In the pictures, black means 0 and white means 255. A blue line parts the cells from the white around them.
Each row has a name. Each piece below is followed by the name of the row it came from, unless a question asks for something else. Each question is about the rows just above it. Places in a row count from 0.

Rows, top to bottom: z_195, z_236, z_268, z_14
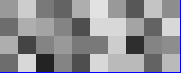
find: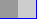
z_195
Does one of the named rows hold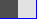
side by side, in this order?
no
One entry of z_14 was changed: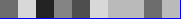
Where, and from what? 8, [99]
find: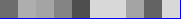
z_236
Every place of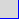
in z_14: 1 5
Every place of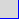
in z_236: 5 6 9
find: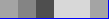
z_236

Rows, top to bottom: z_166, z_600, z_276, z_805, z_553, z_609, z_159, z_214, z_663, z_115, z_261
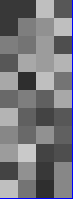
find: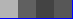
z_159
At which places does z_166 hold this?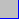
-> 2
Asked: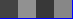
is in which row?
z_115
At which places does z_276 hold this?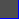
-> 3
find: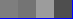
z_276
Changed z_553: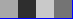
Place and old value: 2, [191]

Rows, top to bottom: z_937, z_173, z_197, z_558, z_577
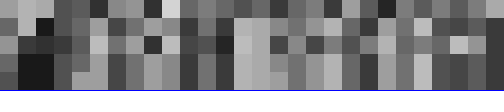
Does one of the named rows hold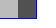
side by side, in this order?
yes
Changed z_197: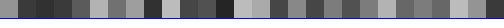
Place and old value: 5, [188]
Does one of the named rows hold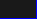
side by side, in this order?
yes

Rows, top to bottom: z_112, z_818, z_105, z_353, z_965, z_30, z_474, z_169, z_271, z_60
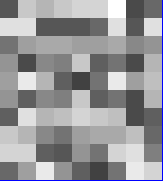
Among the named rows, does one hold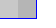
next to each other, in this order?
yes
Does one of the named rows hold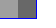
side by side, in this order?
no
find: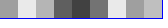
z_965
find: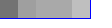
z_169
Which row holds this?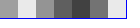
z_60
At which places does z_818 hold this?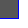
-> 2 3 4 7

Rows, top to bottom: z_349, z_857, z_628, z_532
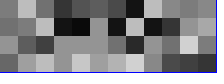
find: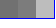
z_857
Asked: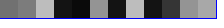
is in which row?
z_857
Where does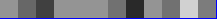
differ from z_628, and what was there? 1, [93]
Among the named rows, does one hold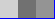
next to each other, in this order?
no
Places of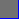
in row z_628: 6 9
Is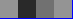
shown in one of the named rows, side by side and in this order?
no
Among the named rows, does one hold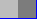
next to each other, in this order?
no

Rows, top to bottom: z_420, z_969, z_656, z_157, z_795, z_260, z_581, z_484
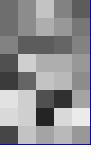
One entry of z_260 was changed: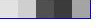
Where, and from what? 3, [48]
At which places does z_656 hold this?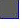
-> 1 2
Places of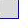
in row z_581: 0 3
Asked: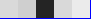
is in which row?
z_581
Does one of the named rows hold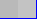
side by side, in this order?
no

